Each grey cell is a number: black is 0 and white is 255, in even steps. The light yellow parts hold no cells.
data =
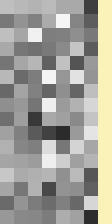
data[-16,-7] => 191
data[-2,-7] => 106
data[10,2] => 127
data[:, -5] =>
[179, 129, 240, 112, 182, 125, 129, 117, 56, 90, 127, 156, 176, 178, 123, 135]
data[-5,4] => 206
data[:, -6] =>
[184, 147, 166, 119, 166, 107, 164, 152, 158, 128, 134, 162, 171, 119, 148, 137]
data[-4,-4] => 181
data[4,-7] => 117
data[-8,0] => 111
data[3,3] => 121
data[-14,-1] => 121
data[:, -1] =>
[63, 93, 121, 92, 153, 148, 190, 214, 195, 228, 166, 180, 86, 96, 214, 45]
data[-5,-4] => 239
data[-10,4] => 143
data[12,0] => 199
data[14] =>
[106, 148, 123, 108, 128, 104, 214]
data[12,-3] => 144
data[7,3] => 239
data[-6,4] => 119
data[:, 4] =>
[169, 245, 128, 138, 193, 150, 143, 155, 160, 43, 119, 206, 144, 147, 128, 173]
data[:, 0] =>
[191, 120, 191, 169, 117, 184, 104, 143, 111, 161, 177, 165, 199, 165, 106, 152]

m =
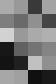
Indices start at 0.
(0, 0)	171
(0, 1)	153
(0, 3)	163
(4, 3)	144
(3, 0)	23

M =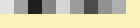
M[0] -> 226
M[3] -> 134
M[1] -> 161

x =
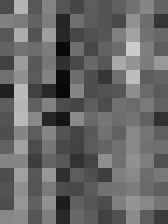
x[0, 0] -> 76
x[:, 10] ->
[134, 109, 114, 126, 124, 94, 105, 121, 97, 117, 113, 125, 109, 106, 135, 93]
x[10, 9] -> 135
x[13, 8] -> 116
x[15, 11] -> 60
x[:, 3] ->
[133, 125, 158, 125, 119, 131, 41, 130, 39, 132, 119, 100, 150, 122, 145, 126]
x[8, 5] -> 138
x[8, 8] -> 109
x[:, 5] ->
[69, 111, 71, 111, 72, 109, 134, 68, 138, 68, 66, 50, 92, 72, 96, 104]
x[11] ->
[133, 134, 61, 100, 87, 50, 67, 143, 114, 144, 125, 80]
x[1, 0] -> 128
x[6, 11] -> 90
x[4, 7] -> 87
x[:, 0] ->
[76, 128, 87, 99, 66, 113, 33, 94, 83, 79, 97, 133, 76, 83, 78, 135]
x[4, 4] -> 48
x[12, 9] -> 137
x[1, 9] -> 145
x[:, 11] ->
[99, 53, 104, 92, 152, 100, 90, 98, 50, 95, 111, 80, 120, 94, 116, 60]
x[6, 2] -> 65
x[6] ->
[33, 185, 65, 41, 7, 134, 77, 82, 86, 141, 105, 90]
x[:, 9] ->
[113, 145, 161, 204, 147, 189, 141, 107, 115, 135, 135, 144, 137, 124, 148, 139]
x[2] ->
[87, 172, 84, 158, 39, 71, 81, 85, 127, 161, 114, 104]
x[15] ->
[135, 138, 85, 126, 41, 104, 91, 65, 81, 139, 93, 60]
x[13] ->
[83, 143, 85, 122, 75, 72, 91, 114, 116, 124, 106, 94]

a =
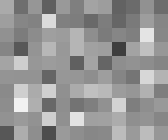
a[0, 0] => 170
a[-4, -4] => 156
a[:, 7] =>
[157, 125, 123, 158, 101, 158, 185, 145, 161, 137]
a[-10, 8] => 98
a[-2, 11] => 134
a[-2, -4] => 172
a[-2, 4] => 144
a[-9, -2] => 157
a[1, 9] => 122
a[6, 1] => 207
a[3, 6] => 161
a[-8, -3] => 127
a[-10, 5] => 127
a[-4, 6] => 192
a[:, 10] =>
[145, 157, 228, 192, 141, 215, 177, 142, 147, 188]
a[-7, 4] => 152
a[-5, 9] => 117
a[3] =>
[133, 88, 148, 183, 152, 181, 161, 158, 62, 163, 192, 151]
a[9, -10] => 142
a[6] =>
[138, 207, 171, 208, 144, 171, 192, 185, 156, 150, 177, 126]
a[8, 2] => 146
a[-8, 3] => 159
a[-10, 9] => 107
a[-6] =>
[164, 206, 151, 156, 153, 96, 164, 101, 142, 146, 141, 133]
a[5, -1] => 179
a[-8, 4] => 156
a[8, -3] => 143
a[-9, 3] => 219
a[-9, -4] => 102
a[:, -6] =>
[163, 105, 142, 161, 164, 142, 192, 127, 160, 135]
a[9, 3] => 77
